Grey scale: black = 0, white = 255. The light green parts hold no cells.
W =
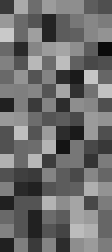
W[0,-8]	57
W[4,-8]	129
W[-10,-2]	155
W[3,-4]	165
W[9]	[81, 191, 84, 156, 44, 26, 155, 79]
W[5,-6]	84
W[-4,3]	180
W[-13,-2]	197
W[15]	[105, 84, 33, 108, 92, 165, 155, 102]
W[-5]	[129, 41, 33, 84, 92, 96, 176, 147]
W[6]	[129, 127, 134, 84, 165, 49, 114, 193]
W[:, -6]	[109, 84, 159, 134, 184, 84, 134, 58, 109, 84, 109, 184, 58, 33, 84, 33, 33, 58]
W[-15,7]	11
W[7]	[32, 127, 58, 132, 44, 142, 135, 79]
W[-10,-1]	147
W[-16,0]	201
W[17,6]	155
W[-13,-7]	148
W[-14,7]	79
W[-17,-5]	36
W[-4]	[32, 84, 84, 180, 141, 165, 72, 124]
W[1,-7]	106
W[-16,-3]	96
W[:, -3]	[142, 119, 96, 142, 96, 26, 49, 142, 73, 26, 119, 119, 73, 96, 165, 165, 188, 142]
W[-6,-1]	102
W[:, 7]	[79, 124, 147, 11, 79, 102, 193, 79, 147, 79, 56, 124, 102, 147, 124, 102, 102, 124]
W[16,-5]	84
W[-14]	[129, 84, 184, 108, 189, 96, 72, 79]
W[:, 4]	[141, 92, 92, 165, 189, 44, 165, 44, 92, 44, 20, 117, 92, 92, 141, 92, 68, 44]
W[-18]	[57, 170, 109, 156, 141, 142, 93, 79]

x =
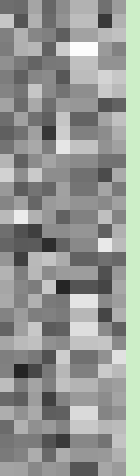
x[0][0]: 110
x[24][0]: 166
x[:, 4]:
[140, 147, 94, 204, 121, 87, 115, 155, 197, 205, 230, 147, 141, 161, 160, 97, 140, 99, 172, 155, 37, 119, 123, 96, 138, 205, 183, 193, 131, 96, 131, 57, 173, 147]
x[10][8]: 161
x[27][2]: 164
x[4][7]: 146
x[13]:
[153, 92, 116, 102, 161, 116, 116, 165, 121]
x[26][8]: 185
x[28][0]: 105
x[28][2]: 157
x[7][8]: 98
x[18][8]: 104
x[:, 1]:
[107, 84, 177, 176, 121, 96, 117, 107, 161, 113, 153, 97, 142, 92, 160, 236, 81, 90, 63, 126, 135, 130, 156, 159, 186, 133, 36, 125, 94, 145, 177, 124, 131, 162]
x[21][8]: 157
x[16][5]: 149
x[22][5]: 183
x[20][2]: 124
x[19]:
[179, 126, 184, 139, 155, 157, 157, 80, 152]
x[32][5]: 151
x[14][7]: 137
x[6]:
[132, 117, 198, 137, 115, 142, 142, 202, 185]
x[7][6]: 151
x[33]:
[164, 162, 136, 152, 147, 85, 85, 167, 155]
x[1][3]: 107
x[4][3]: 120
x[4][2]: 100
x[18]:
[149, 63, 185, 196, 172, 98, 98, 112, 104]
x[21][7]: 137
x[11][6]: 139
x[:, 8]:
[156, 177, 193, 129, 146, 199, 185, 98, 193, 174, 161, 113, 170, 121, 161, 131, 176, 187, 104, 152, 167, 157, 175, 96, 137, 225, 185, 158, 164, 145, 187, 195, 177, 155]
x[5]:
[125, 96, 134, 139, 87, 188, 188, 212, 199]
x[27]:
[189, 125, 164, 128, 193, 180, 180, 151, 158]
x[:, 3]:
[102, 107, 128, 97, 120, 139, 137, 110, 95, 54, 125, 164, 141, 102, 154, 151, 141, 45, 196, 139, 199, 122, 129, 91, 145, 81, 121, 128, 64, 94, 154, 82, 105, 152]
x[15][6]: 129

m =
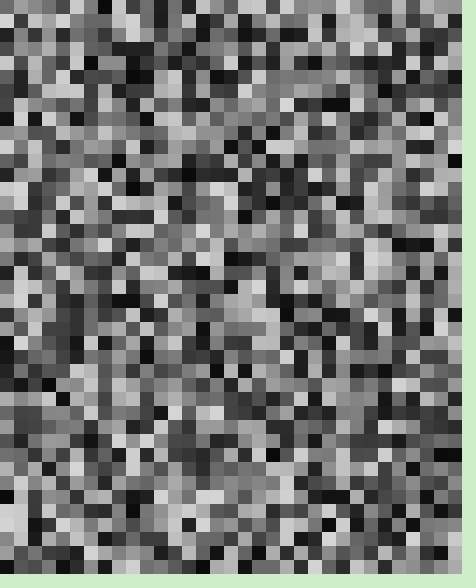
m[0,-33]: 108
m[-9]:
[112, 106, 51, 133, 63, 177, 53, 96, 27, 206, 40, 181, 62, 53, 40, 82, 169, 44, 201, 9, 84, 205, 126, 122, 195, 74, 76, 206, 97, 139, 78, 10, 12]
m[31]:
[82, 35, 113, 153, 150, 58, 19, 70, 210, 146, 211, 133, 71, 69, 116, 37, 46, 135, 168, 139, 42, 106, 24, 137, 105, 59, 57, 63, 26, 75, 90, 108, 100]
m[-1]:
[15, 86, 75, 120, 15, 44, 141, 24, 178, 207, 112, 122, 90, 55, 10, 172, 183, 17, 106, 106, 173, 46, 211, 97, 43, 197, 156, 42, 155, 142, 101, 139, 170]
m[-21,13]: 90
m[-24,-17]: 81
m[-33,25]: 58
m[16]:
[140, 55, 57, 201, 91, 47, 101, 73, 132, 199, 194, 98, 114, 139, 213, 125, 169, 135, 175, 134, 105, 208, 56, 80, 175, 161, 87, 47, 100, 143, 152, 202, 163]
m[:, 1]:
[158, 58, 131, 146, 75, 35, 34, 188, 207, 150, 121, 67, 148, 212, 206, 67, 55, 136, 41, 194, 206, 210, 140, 88, 212, 61, 113, 21, 136, 66, 63, 35, 106, 101, 204, 182, 202, 201, 194, 78, 86]
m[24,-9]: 199
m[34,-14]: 122
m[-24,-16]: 142
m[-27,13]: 75
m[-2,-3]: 48
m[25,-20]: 56
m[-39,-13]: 22
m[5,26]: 81
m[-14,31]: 77
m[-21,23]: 108
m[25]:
[23, 61, 101, 115, 66, 34, 116, 98, 157, 117, 13, 112, 123, 56, 62, 37, 128, 86, 115, 102, 205, 29, 158, 58, 150, 125, 114, 123, 48, 191, 63, 62, 157]
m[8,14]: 167
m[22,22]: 135
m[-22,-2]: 22
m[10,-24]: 196
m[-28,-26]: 206
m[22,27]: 149
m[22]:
[48, 140, 178, 148, 70, 50, 108, 59, 81, 193, 29, 53, 175, 134, 95, 91, 151, 167, 200, 195, 13, 127, 135, 20, 22, 100, 211, 149, 23, 164, 48, 189, 19]
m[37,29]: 16
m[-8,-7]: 200
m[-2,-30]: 60
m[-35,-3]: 64
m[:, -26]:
[10, 102, 56, 89, 140, 71, 167, 189, 121, 193, 145, 98, 20, 206, 48, 121, 73, 210, 90, 45, 76, 46, 59, 142, 24, 98, 83, 90, 66, 78, 143, 70, 96, 66, 38, 179, 42, 174, 23, 166, 24]
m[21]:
[173, 210, 53, 171, 48, 35, 93, 46, 16, 15, 73, 207, 81, 112, 31, 125, 166, 178, 152, 35, 17, 62, 26, 91, 175, 135, 84, 117, 108, 191, 91, 104, 160]
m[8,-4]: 45
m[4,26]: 28
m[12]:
[35, 148, 157, 52, 74, 159, 206, 20, 159, 33, 156, 65, 41, 10, 44, 39, 35, 178, 50, 61, 29, 63, 207, 102, 189, 68, 92, 183, 131, 45, 82, 175, 178]
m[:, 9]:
[62, 209, 206, 34, 19, 10, 59, 32, 85, 120, 196, 141, 33, 9, 183, 50, 199, 31, 198, 97, 40, 15, 193, 85, 165, 117, 54, 158, 187, 112, 33, 146, 206, 205, 115, 21, 12, 74, 104, 154, 207]
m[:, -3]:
[177, 92, 57, 22, 50, 101, 64, 185, 10, 207, 32, 154, 82, 208, 94, 55, 152, 17, 163, 152, 44, 91, 48, 16, 151, 63, 143, 80, 183, 64, 60, 90, 78, 109, 79, 17, 83, 120, 107, 48, 101]

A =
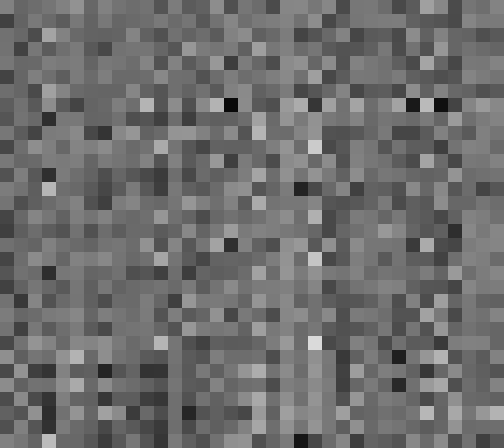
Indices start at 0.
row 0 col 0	129
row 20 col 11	115
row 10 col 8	119
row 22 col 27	110
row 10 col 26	117
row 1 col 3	106
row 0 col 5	146
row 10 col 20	148
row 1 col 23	72
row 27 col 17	110
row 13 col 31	136
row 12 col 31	101
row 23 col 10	118
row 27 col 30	154
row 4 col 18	103
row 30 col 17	129
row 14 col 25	88
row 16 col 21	114
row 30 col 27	121
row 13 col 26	98
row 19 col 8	113
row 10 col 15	98
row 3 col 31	151
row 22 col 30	162
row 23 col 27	119
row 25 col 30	150
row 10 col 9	106
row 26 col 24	65
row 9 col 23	82
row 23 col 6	91
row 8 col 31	101
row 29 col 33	118
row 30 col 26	105
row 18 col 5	130
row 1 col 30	88
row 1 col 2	121
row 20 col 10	110
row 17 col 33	124
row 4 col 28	95
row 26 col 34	95
